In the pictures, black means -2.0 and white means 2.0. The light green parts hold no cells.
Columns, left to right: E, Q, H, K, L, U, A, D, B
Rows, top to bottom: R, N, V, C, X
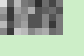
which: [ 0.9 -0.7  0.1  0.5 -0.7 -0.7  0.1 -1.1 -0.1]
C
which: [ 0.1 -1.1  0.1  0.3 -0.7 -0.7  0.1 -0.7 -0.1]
V
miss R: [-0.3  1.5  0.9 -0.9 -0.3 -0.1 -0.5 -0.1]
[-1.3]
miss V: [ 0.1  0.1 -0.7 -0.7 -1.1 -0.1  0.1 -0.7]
[0.3]
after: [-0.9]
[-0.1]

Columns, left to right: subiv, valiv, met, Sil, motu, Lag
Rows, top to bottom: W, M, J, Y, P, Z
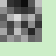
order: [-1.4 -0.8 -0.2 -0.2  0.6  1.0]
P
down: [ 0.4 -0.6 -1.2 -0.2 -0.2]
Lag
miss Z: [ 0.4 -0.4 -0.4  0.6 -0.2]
[0.0]
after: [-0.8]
[1.0]

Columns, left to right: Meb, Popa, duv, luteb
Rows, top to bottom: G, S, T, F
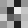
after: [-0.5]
[-0.1]
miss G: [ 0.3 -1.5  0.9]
[0.5]
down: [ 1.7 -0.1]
duv

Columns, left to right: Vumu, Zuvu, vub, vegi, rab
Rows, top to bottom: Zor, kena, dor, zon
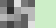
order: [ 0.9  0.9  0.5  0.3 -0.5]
dor
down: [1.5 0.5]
vub
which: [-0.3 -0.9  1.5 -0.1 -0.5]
Zor
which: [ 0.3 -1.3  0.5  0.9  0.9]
kena
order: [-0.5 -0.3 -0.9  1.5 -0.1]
Zor

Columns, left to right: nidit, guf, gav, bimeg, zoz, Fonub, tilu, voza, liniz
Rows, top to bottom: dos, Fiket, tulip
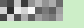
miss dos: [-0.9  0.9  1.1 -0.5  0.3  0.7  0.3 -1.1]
[-0.3]
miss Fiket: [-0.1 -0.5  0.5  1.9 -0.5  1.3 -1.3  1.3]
[1.7]
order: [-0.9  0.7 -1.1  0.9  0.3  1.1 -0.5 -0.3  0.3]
dos
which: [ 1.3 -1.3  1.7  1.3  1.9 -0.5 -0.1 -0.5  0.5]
Fiket
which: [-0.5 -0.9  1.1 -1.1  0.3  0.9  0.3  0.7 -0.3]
dos
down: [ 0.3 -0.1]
tilu

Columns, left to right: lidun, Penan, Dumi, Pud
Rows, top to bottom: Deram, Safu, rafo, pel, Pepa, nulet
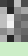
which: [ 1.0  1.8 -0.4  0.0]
pel
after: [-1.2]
[1.0]
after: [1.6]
[-0.2]
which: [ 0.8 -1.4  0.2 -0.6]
nulet

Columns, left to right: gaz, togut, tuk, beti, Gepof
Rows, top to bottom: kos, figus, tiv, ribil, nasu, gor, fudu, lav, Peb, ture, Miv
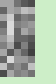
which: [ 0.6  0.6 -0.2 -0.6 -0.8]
kos
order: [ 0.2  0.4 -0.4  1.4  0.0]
ribil
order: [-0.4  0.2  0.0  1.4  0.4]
ribil
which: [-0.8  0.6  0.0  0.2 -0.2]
Miv
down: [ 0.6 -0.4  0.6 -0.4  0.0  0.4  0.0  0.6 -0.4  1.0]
gaz
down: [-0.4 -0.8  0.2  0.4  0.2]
tuk

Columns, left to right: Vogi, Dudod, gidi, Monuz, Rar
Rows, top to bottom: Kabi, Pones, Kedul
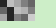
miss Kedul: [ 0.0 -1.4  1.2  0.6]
[-0.4]
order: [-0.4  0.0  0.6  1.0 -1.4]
Kabi
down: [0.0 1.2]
Rar
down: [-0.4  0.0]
Rar
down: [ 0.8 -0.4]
Monuz
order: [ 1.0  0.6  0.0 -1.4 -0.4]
Kabi

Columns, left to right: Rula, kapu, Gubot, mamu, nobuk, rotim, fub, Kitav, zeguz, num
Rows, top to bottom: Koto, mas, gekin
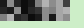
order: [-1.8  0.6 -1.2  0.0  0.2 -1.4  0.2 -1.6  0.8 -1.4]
mas
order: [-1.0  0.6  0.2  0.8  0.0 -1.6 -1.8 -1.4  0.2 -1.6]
Koto
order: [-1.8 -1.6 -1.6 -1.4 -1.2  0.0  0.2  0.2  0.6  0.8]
gekin
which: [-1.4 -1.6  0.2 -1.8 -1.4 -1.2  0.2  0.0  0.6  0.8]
mas
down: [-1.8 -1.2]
mamu

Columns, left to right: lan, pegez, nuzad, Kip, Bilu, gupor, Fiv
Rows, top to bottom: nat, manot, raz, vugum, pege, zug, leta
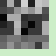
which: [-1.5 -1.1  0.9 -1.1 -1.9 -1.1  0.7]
vugum
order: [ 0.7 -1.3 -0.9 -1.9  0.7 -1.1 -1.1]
raz
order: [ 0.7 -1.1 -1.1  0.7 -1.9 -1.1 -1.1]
pege
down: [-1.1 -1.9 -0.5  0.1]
Kip
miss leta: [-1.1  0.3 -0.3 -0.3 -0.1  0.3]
[0.1]
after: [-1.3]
[-1.1]

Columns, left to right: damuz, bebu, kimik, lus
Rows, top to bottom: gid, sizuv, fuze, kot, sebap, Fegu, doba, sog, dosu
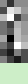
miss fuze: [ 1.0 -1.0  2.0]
[0.0]
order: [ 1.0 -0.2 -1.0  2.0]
doba
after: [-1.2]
[0.2]
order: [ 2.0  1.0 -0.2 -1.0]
doba

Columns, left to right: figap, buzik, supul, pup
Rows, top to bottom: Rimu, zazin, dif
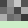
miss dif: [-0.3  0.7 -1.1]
[-0.1]
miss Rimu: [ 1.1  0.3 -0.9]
[-0.7]
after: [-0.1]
[-1.1]
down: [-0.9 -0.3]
figap
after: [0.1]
[-0.9]
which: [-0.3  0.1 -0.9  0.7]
zazin

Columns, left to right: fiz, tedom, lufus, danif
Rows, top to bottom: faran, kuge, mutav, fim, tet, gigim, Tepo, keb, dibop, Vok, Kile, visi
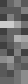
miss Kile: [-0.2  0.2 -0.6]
[-0.8]
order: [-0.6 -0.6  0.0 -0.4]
Vok
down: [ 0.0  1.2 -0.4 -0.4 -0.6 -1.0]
tedom
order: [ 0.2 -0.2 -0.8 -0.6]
Kile
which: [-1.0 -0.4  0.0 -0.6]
faran
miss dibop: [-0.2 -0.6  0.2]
[0.4]

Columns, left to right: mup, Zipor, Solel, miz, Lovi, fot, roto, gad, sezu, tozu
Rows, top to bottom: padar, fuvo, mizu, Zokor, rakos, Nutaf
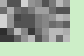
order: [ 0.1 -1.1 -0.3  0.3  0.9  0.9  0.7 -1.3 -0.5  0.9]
rakos
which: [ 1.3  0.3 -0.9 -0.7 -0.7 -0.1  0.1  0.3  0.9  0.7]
mizu
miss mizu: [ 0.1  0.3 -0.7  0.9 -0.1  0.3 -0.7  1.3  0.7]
[-0.9]
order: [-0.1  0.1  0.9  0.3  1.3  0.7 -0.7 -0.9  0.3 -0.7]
mizu
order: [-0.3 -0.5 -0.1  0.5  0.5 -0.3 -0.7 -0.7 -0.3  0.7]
fuvo
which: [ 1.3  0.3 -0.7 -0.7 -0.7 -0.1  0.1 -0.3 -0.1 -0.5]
Zokor

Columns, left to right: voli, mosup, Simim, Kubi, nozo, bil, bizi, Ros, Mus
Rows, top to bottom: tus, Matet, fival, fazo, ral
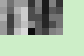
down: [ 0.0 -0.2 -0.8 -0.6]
bil
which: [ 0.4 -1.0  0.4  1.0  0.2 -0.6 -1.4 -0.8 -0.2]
fazo
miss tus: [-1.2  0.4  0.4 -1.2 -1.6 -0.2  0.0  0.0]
[0.6]
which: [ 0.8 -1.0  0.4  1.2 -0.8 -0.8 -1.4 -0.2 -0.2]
fival
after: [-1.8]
[-0.6]
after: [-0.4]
[0.8]
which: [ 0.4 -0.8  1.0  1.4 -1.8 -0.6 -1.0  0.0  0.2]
ral

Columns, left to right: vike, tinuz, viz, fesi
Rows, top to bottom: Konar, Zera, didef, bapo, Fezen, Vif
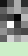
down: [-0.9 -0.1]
vike
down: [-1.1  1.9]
tinuz
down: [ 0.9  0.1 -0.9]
fesi

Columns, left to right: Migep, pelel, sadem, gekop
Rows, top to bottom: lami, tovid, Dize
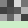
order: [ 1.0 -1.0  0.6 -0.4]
Dize
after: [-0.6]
[0.8]
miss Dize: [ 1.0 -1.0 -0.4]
[0.6]
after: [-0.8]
[-0.6]
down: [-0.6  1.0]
sadem
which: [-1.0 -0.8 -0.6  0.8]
tovid
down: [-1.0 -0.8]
pelel

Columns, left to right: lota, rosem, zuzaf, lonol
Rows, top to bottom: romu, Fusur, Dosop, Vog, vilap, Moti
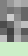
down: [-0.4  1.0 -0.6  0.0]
lonol
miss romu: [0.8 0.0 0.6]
[0.4]
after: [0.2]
[-0.4]
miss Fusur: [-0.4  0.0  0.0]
[-0.2]
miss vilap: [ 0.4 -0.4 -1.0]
[-0.6]
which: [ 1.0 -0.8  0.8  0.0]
Moti

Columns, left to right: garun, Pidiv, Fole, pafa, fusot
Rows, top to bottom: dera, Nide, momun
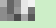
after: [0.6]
[-0.6]
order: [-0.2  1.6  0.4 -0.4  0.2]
Nide
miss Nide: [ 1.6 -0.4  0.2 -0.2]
[0.4]

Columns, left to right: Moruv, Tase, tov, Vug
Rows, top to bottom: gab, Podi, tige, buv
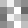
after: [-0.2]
[1.8]
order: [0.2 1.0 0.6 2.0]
buv
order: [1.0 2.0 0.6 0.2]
buv
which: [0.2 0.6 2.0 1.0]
buv
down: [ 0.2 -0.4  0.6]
Vug

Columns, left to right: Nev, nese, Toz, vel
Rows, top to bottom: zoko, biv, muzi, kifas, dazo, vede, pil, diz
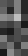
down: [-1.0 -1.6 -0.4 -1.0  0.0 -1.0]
vel
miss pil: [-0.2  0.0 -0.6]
[-1.2]
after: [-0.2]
[-1.2]
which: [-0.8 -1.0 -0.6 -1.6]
kifas

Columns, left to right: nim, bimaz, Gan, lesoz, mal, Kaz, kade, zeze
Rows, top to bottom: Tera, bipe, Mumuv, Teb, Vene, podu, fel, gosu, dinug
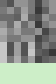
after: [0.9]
[-0.7]
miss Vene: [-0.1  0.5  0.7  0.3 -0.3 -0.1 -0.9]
[0.1]
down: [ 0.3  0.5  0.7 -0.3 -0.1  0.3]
lesoz
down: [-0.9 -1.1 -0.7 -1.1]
Kaz
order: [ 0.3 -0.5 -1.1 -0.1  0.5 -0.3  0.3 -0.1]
bipe

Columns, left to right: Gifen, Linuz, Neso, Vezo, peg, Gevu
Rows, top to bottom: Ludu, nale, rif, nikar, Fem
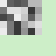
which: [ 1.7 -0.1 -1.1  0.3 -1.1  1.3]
Fem
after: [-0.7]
[-0.5]
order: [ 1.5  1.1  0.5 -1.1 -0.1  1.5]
nikar
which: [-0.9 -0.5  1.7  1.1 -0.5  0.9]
rif
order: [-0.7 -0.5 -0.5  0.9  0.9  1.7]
Ludu
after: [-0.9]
[-0.5]
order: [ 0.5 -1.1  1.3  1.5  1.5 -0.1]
nale

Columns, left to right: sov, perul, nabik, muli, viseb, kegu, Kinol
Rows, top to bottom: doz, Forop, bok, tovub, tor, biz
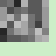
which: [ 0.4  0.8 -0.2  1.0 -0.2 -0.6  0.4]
bok
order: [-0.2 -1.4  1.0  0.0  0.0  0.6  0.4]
tor
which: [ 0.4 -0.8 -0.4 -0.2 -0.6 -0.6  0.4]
Forop

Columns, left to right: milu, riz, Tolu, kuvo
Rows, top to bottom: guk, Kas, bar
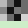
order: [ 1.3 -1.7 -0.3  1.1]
bar
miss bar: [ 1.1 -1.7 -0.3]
[1.3]
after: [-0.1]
[-0.3]
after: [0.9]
[-0.3]
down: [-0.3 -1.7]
riz

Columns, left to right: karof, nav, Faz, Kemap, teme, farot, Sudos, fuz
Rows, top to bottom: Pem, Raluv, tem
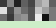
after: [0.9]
[-0.5]
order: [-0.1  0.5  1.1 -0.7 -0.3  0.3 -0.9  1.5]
Raluv

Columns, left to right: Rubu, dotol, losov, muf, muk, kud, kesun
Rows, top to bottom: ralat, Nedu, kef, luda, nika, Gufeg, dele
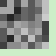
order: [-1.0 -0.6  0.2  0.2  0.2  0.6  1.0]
dele
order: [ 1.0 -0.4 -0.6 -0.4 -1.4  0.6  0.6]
Nedu
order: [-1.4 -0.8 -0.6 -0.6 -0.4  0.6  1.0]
Gufeg
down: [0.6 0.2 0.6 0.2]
losov
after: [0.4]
[0.0]

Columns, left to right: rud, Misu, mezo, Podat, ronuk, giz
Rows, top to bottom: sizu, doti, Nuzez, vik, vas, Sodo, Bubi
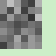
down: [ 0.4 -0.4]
Misu
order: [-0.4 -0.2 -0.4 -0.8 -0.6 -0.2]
vik
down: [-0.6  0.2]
Podat
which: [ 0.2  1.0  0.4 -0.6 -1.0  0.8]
sizu

